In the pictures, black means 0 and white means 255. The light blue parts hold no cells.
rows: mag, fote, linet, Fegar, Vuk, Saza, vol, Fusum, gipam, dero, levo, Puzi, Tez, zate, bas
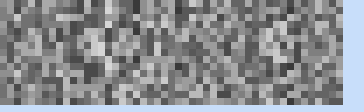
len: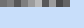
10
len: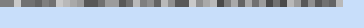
49

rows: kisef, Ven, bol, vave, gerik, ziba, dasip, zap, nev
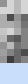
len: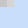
2
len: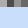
4
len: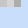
3
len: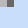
2
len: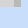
3
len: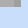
3
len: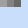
3

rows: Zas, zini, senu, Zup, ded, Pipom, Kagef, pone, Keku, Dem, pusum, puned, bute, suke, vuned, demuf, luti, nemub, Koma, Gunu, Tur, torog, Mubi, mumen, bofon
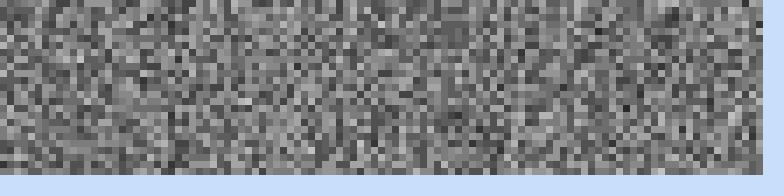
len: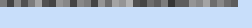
34
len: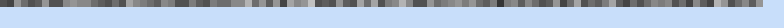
109
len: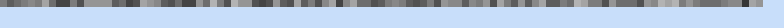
109

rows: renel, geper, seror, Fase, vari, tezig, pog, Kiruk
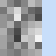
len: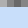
4
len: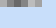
6
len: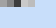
5

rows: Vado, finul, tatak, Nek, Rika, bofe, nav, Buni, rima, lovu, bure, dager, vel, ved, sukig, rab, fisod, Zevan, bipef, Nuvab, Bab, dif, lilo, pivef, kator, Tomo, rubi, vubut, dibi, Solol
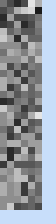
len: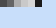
6
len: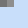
2
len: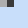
2
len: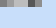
6

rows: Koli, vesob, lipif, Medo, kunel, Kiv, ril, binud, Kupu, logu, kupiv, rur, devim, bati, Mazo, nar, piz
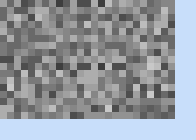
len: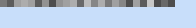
25
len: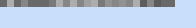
25
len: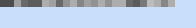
25
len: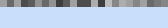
24
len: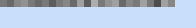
25
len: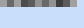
11

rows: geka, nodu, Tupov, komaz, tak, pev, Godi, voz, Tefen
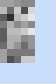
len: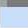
4
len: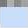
4
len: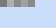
5
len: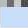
4
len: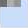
3
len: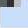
3
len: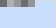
5

